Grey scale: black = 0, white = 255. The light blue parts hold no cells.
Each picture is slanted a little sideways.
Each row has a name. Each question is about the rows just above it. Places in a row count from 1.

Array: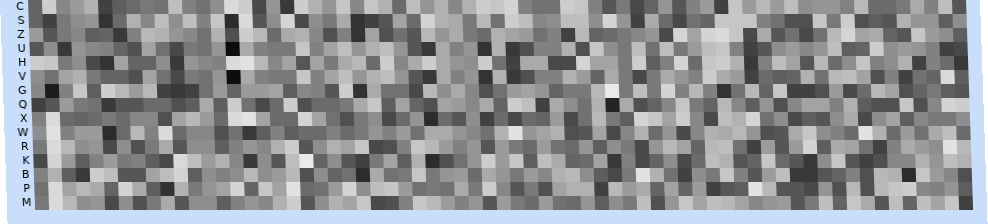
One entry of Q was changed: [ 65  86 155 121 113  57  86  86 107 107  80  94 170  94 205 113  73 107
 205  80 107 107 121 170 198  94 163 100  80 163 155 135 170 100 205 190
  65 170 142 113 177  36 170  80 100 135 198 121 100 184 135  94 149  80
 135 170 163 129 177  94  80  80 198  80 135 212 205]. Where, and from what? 56, [163]
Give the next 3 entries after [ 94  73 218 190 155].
[177 135  57]
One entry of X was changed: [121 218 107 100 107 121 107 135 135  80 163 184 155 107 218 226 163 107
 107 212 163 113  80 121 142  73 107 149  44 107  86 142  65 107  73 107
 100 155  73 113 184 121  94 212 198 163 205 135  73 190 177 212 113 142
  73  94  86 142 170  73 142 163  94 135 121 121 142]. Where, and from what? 1, [129]
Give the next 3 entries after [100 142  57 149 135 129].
[218 226 184]
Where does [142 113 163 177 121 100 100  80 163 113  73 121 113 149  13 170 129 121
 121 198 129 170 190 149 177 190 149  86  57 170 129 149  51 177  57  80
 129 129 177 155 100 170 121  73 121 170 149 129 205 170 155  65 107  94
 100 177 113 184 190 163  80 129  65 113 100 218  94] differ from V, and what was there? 22, [163]

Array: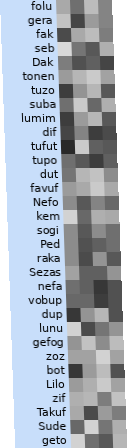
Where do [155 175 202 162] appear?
Lilo
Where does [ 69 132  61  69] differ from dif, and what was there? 4, [75]

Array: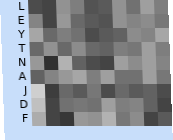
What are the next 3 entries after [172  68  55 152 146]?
[178 119 140]
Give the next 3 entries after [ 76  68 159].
[140 159 132]
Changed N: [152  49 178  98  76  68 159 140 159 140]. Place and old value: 10, [132]
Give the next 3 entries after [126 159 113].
[113 159 119]
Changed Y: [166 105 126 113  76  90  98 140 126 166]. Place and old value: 9, [132]

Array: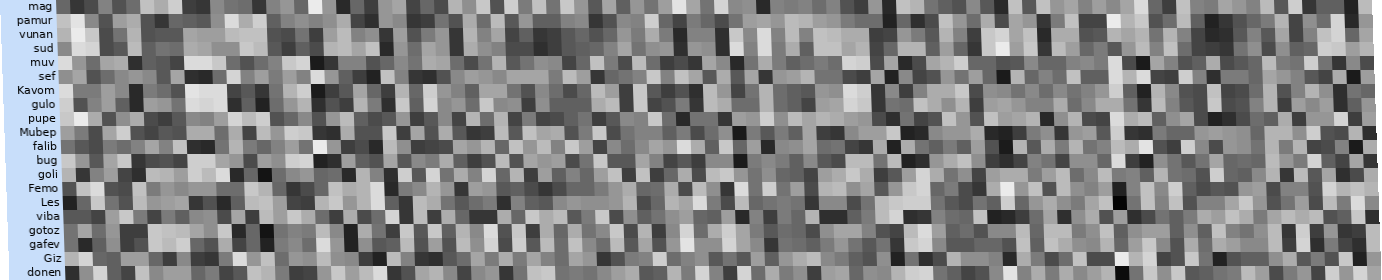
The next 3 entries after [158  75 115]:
[200  88  88]
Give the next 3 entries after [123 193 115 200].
[150  88 165]
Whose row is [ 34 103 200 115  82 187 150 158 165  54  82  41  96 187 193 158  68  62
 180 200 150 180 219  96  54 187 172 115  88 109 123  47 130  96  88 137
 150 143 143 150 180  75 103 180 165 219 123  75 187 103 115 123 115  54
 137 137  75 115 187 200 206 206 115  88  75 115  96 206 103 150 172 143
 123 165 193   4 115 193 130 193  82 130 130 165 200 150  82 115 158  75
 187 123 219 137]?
Les
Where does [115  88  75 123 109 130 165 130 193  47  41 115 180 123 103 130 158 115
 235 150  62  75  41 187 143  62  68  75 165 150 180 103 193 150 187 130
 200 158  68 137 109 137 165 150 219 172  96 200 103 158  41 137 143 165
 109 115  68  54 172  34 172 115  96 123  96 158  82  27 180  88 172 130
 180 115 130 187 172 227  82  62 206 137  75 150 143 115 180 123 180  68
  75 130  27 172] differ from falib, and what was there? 72, [123]
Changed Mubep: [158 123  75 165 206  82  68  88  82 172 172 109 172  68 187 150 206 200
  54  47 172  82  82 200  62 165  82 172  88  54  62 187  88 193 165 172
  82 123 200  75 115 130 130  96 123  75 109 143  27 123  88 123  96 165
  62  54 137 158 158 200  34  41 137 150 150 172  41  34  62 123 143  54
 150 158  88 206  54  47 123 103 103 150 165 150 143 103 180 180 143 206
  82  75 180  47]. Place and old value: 83, [158]
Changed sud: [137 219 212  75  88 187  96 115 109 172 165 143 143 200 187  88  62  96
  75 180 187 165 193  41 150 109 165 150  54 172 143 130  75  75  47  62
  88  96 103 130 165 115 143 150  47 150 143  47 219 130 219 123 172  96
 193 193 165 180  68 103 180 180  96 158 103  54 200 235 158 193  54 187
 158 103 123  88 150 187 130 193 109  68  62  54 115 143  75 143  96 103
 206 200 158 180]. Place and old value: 70, [200]

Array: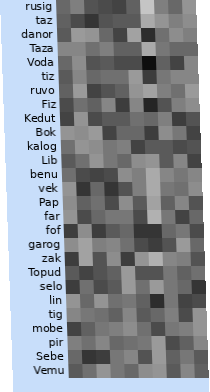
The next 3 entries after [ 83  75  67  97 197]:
[127 104 148]
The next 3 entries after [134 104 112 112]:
[154  61 119]

